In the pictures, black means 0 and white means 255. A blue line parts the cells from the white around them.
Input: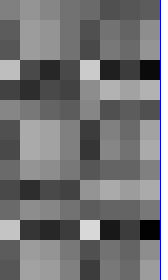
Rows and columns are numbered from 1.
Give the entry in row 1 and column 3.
134
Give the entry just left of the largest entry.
60
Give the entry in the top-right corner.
92
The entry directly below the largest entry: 80
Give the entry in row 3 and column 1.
86
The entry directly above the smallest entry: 120
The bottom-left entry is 86
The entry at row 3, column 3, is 148
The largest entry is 216
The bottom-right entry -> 156
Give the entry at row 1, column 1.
128
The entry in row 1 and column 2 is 148
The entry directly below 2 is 141
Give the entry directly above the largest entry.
92
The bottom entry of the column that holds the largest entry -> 60
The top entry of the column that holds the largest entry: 106
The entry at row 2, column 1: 92
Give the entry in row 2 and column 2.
156
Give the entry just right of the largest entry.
24
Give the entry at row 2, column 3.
148

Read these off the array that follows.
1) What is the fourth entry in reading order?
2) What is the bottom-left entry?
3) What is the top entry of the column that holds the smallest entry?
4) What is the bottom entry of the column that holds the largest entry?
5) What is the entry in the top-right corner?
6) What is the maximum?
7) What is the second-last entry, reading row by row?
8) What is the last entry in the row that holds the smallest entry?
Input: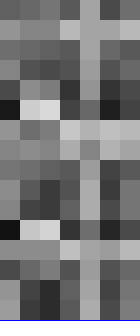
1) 89
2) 156
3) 96
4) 44
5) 110
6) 217
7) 74
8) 74

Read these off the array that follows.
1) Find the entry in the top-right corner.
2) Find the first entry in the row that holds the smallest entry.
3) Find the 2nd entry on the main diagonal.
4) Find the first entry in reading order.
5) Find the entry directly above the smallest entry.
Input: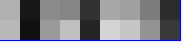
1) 44
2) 184
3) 16
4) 176
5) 23

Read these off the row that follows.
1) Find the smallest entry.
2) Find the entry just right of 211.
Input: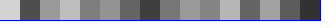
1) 50
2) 78

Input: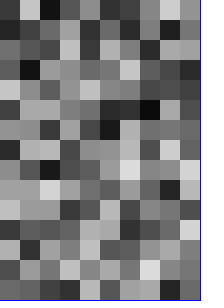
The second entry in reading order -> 197
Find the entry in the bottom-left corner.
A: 106
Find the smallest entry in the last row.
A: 37
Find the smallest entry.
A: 11
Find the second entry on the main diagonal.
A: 65
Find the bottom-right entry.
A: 106
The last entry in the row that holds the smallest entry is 78
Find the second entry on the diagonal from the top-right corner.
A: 31
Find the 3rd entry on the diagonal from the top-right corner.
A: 43
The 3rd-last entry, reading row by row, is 169
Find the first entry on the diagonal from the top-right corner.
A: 147
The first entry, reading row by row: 58
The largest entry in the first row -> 205
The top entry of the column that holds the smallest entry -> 134
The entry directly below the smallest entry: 112
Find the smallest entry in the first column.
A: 37
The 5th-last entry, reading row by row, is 86
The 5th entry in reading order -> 141
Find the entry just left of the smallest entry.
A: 50
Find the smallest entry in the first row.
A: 18
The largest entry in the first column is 197
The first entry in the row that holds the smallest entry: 65
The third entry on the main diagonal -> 72

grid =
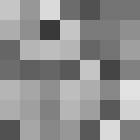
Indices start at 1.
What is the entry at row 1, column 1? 197
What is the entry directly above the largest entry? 129
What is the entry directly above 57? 218
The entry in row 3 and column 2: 181
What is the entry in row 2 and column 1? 173
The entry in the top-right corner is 115
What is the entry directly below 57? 189
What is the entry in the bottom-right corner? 123
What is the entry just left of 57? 143
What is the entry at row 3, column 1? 102
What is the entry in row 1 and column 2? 151
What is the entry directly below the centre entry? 189
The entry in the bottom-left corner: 81
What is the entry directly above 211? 225

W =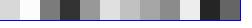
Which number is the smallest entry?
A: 37
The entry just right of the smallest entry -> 101

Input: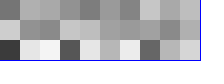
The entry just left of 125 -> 146
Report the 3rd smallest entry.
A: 102
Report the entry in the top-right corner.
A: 190
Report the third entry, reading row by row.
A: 169
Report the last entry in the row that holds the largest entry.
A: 214
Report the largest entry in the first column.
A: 206
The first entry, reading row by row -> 117
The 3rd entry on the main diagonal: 244
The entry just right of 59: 230

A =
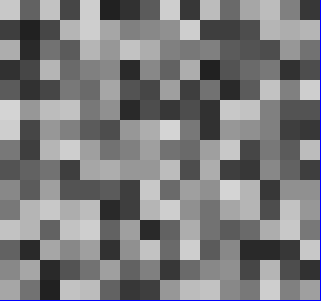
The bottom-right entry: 159
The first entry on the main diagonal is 200
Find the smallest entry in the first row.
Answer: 33
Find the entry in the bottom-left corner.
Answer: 166
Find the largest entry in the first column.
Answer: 212
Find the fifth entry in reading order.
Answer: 206
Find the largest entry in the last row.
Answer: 206
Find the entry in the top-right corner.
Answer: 55
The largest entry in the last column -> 206
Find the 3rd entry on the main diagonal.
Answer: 114
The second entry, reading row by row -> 98
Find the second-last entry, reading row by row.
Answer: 128
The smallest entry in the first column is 49
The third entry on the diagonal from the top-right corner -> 77
